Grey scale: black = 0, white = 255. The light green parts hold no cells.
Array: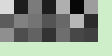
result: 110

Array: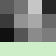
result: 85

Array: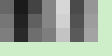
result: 195

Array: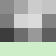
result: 109

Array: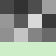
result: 196

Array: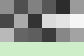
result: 59

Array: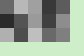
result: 191

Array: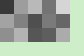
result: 86

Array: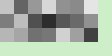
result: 209
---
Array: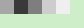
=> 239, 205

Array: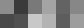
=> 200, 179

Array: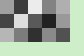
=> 236, 222

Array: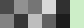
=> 216, 190

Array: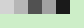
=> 211, 182

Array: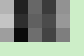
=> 196, 180

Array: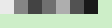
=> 234, 174

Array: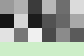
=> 240, 226
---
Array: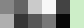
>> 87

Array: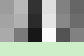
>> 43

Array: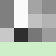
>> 193

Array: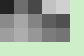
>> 132

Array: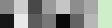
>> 92

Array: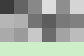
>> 115

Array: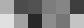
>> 40

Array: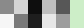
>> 30

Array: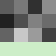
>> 129

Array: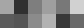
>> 139
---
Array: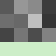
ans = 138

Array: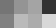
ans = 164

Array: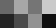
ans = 117

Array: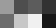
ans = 92

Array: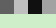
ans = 16

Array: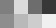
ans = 109

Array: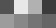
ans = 177

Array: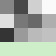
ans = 208
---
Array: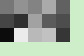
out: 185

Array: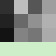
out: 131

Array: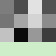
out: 11

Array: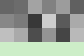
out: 148

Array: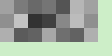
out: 111

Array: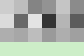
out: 154

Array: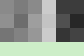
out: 203
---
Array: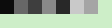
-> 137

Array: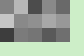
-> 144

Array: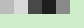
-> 72

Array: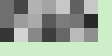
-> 90

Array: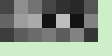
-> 19

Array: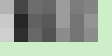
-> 89
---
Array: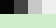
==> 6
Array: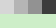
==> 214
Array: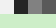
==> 241
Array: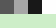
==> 87
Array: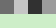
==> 109
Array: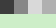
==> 60
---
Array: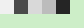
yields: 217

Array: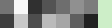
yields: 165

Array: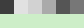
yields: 170

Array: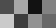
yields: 61

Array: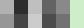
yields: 204

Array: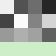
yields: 175

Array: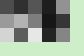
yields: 231

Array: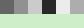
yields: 40

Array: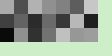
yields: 192

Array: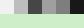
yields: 159
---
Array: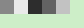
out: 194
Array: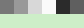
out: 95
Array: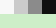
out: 15
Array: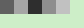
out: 193
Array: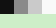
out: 249
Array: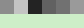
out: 154
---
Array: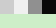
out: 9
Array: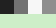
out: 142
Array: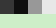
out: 232
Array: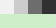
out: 49
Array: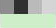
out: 213
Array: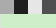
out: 80
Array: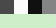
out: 132
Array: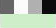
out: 11
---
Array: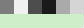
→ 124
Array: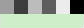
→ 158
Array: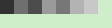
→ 50
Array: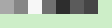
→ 168
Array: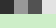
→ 47
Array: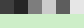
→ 62
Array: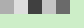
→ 174
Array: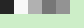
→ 37
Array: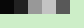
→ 7
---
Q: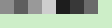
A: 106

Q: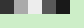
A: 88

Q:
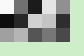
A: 119

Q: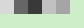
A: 165

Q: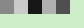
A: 136

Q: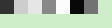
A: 136

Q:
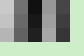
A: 105

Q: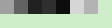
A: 98
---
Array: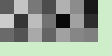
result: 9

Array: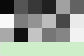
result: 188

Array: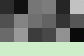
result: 99

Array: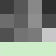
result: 95

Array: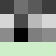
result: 74

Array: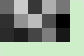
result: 188
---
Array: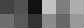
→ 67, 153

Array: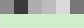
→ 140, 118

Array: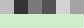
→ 190, 163

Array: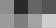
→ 142, 205

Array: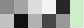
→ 137, 152

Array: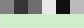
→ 130, 187

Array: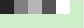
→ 36, 255

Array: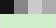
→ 20, 172
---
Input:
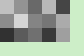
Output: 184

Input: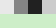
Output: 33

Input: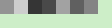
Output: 96

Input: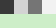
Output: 117

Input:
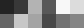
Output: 248

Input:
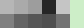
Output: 38

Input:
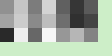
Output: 54

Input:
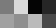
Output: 4

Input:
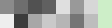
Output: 153

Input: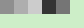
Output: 52
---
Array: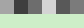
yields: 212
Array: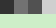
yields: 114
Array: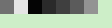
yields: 63
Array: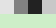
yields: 129
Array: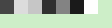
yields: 131
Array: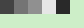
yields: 144
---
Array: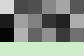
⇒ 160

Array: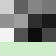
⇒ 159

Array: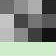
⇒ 69

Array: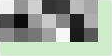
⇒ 11

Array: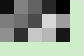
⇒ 111

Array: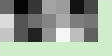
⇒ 84

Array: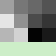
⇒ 145
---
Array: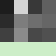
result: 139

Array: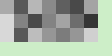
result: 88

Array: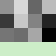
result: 109

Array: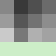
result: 120

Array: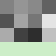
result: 65

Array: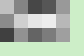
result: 146

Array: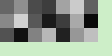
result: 17

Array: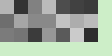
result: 117
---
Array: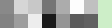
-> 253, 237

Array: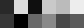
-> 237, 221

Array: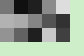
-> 221, 200

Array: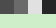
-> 225, 106

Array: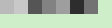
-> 200, 186

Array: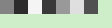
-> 244, 223

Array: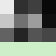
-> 235, 198
